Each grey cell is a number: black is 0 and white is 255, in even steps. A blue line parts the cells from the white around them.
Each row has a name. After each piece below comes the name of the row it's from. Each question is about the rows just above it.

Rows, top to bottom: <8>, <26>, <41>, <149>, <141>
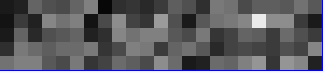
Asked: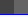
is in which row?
<41>
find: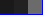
<141>
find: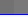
<26>
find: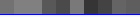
<41>
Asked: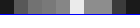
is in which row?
<26>
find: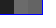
<141>
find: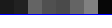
<8>

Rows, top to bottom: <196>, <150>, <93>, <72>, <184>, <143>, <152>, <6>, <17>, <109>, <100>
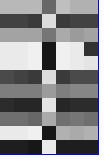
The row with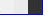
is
<72>
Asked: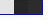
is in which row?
<6>
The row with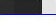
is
<6>
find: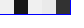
<72>
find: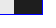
<100>
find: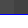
<143>

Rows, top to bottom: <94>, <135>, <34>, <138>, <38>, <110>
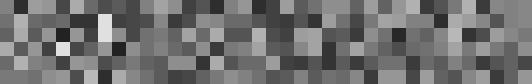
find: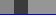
<110>
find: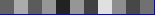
<34>
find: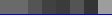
<135>

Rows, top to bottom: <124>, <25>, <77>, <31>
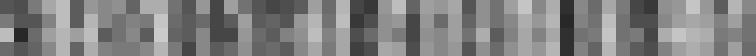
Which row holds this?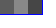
<77>
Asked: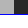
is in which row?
<25>
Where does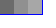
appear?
<31>
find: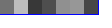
<25>
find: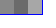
<124>

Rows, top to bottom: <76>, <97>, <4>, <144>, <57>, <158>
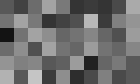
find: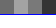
<76>
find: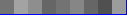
<4>

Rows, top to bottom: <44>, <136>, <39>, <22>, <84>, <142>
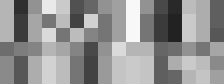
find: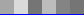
<39>
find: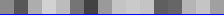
<142>
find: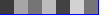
<136>
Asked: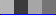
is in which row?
<136>

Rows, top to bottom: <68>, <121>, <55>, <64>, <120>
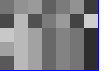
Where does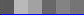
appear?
<120>

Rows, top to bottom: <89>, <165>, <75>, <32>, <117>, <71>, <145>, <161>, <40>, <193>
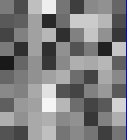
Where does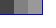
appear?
<145>
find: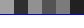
<32>
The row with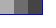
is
<71>
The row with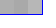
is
<117>
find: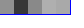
<117>

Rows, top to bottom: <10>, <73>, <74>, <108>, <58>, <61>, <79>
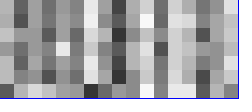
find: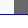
<73>
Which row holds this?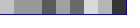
<74>
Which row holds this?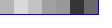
<79>
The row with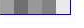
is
<10>

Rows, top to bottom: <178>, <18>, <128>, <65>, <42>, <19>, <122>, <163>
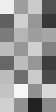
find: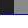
<163>
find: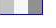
<122>
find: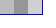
<65>
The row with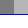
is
<128>
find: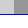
<18>

